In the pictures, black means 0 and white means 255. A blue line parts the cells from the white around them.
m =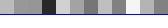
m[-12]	187
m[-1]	130
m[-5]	191

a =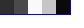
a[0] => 46
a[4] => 10

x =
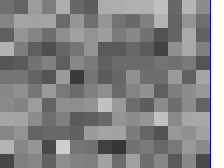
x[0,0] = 112
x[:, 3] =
[125, 163, 110, 79, 128, 85, 154, 100, 112, 104, 74, 98]
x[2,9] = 135
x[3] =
[178, 125, 94, 79, 102, 117, 146, 89, 89, 104, 92, 66, 143, 168, 128]
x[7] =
[138, 131, 156, 100, 142, 142, 147, 193, 153, 109, 93, 139, 110, 139, 99]
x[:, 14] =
[140, 111, 98, 128, 85, 166, 152, 99, 168, 161, 138, 73]
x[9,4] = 104
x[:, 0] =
[112, 133, 96, 178, 85, 116, 136, 138, 165, 134, 179, 71]
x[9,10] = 101
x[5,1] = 117
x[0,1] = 99
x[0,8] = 173
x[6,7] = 142
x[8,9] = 140
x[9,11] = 83
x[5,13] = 97
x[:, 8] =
[173, 115, 124, 89, 107, 103, 106, 153, 148, 162, 54, 109]
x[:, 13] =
[181, 146, 170, 168, 121, 97, 141, 139, 167, 144, 153, 136]
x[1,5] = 149
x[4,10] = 107
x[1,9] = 105
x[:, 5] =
[103, 149, 161, 117, 135, 58, 107, 142, 91, 96, 117, 130]
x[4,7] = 97
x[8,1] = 163
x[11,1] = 127
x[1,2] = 162
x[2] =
[96, 149, 133, 110, 142, 161, 146, 157, 124, 135, 114, 82, 100, 170, 98]

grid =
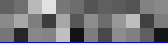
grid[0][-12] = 97
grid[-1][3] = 132
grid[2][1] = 38
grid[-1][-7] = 19
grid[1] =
[138, 167, 126, 61, 167, 87, 141, 109, 152, 190, 64, 124]
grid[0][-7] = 109
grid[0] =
[97, 111, 185, 225, 119, 109, 84, 95, 91, 84, 130, 137]
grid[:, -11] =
[111, 167, 38]

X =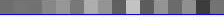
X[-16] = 110
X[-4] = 107
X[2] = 114
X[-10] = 173
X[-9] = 148
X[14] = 60

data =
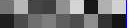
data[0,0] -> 117
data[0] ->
[117, 183, 69, 63, 145, 212, 24, 176, 210]
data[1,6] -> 142
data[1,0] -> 32
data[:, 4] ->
[145, 94]

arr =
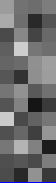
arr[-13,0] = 156
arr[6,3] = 113
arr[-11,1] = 136
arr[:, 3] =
[125, 84, 105, 110, 159, 157, 113, 58, 118, 150, 28, 125, 57]
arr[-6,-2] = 21
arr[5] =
[86, 50, 143, 157]
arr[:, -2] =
[109, 41, 68, 118, 144, 143, 89, 21, 98, 63, 129, 74, 146]
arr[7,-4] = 84
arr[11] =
[79, 86, 74, 125]

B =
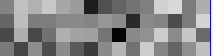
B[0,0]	131
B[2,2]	72
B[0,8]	100
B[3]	[122, 69, 142, 77, 140, 90, 59, 138, 180, 114, 204, 132, 100, 143, 191]
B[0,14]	174
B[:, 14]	[174, 212, 106, 191]
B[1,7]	151
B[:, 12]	[216, 76, 139, 100]
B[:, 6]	[29, 132, 160, 59]
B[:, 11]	[209, 132, 204, 132]
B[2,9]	137
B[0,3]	199
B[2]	[72, 176, 72, 113, 176, 162, 160, 116, 4, 137, 145, 204, 139, 198, 106]
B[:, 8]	[100, 140, 4, 180]
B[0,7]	80

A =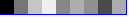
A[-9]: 1
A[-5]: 134
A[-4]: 173
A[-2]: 74

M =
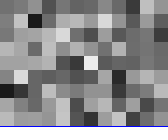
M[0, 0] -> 113
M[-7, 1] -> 159
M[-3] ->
[26, 54, 102, 189, 139, 123, 146, 146, 58, 107, 124, 186]
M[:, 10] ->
[191, 154, 118, 116, 119, 181, 124, 73, 109]
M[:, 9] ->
[58, 89, 108, 109, 98, 153, 107, 159, 65]
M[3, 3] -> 190
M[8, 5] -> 84
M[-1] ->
[186, 156, 158, 149, 197, 84, 51, 157, 196, 65, 109, 147]
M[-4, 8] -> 42
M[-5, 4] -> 82
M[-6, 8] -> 178
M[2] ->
[120, 159, 164, 184, 217, 111, 78, 157, 88, 108, 118, 60]
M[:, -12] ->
[113, 126, 120, 182, 162, 132, 26, 166, 186]
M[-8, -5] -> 217
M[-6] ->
[182, 167, 106, 190, 142, 178, 146, 113, 178, 109, 116, 105]
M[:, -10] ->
[145, 25, 164, 106, 167, 102, 102, 104, 158]
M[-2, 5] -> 76
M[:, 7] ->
[136, 217, 157, 113, 90, 166, 146, 183, 157]
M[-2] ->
[166, 129, 104, 153, 194, 76, 160, 183, 100, 159, 73, 116]
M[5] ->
[132, 218, 102, 94, 103, 81, 89, 166, 42, 153, 181, 156]

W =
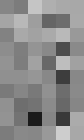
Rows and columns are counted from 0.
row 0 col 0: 134
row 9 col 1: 137
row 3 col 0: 141
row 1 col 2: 158
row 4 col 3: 104
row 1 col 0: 165
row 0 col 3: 175
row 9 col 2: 135
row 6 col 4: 109
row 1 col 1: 184
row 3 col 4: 77
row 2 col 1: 169
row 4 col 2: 162
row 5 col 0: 144
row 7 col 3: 139
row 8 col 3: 134
